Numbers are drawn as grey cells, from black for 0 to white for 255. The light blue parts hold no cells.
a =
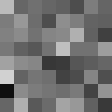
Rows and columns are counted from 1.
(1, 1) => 187
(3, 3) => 114
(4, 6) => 114
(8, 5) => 164
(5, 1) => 162
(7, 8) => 148
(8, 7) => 97
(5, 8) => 102
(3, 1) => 129
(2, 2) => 152
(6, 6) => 76
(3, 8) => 64
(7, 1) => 15
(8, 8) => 57
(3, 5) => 137
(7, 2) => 139
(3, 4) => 133
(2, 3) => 109
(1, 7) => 125

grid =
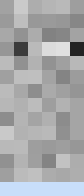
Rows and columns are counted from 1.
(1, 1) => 162
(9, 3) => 164
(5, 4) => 146
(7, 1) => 187
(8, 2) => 177
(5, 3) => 178
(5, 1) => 187
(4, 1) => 150
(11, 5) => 158
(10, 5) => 144
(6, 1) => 160
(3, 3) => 172
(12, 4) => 132
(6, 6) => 156
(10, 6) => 165
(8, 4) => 158
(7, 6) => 149
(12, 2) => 179
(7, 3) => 141
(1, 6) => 158
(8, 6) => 165
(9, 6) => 165
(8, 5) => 178
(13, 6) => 174
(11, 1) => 185
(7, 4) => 170
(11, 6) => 151

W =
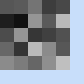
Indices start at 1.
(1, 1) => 86
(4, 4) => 139
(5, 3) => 102
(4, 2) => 52
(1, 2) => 90
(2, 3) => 149
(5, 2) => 124

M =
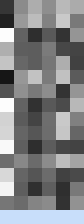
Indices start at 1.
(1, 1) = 54
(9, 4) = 110
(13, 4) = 108
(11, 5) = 70
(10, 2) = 101
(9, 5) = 201
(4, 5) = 71
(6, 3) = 194
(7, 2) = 144
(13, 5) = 65
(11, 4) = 92
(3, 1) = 253
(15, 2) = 107
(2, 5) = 201
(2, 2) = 153
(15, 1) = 118
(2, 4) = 130
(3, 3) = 46
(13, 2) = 101
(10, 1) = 213
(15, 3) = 132
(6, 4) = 123
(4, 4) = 123
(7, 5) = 51
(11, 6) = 67
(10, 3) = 86

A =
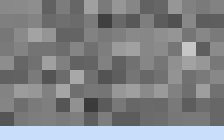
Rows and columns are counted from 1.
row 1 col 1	137
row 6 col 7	112
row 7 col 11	138
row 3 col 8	121
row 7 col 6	111
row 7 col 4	129
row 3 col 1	119
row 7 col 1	131
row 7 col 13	129
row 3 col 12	143
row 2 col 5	111
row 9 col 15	121
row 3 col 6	100
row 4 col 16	139
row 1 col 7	160
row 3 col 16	122
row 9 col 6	127
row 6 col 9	94
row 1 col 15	122
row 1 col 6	102
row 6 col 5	108
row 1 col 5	124
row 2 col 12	92
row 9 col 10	92
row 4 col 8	126
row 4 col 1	122
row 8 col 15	109
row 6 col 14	113
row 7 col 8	117
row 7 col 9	151
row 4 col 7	112
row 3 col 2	138
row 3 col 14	117
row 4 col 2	131
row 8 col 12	105
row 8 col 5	85
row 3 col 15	135

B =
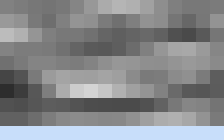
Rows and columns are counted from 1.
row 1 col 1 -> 129
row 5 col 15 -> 149
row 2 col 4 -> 110
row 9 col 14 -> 167
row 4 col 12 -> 150
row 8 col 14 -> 134
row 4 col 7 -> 90
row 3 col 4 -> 127
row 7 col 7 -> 212
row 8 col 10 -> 75
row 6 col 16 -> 93
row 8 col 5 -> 91
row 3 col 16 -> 118
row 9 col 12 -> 172
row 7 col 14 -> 89
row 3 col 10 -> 100
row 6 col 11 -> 122
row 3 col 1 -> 188
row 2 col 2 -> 146
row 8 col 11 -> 81
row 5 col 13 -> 148
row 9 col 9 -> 136
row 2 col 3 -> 121
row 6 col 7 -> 159
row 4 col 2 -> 124
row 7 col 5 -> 172
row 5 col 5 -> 127
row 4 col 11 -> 128
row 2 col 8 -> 123
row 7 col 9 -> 177
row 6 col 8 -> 164
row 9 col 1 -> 97
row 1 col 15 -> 120
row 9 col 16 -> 122
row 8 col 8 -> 76
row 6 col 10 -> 139
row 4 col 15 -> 154
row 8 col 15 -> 131
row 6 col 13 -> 139
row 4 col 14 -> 168

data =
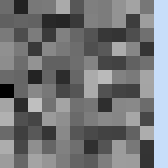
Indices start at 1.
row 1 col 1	108
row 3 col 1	122
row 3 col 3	124
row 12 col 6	100
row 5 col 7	132
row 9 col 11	71
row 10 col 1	106
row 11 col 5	129
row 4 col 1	144
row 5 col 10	97
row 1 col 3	120
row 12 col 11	51
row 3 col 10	78
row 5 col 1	141
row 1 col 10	163
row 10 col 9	65
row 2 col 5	37
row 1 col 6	87
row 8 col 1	165
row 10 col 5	137
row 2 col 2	100
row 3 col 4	58
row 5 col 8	69
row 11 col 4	101
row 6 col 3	35
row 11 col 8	84
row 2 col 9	147
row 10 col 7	73
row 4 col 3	56
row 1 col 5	170
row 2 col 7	129
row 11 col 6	111
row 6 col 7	171
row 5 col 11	112
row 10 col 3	88

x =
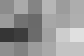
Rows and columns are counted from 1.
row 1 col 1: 140
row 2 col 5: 163
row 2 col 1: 155
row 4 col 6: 195
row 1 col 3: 132
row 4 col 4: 169
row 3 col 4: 161
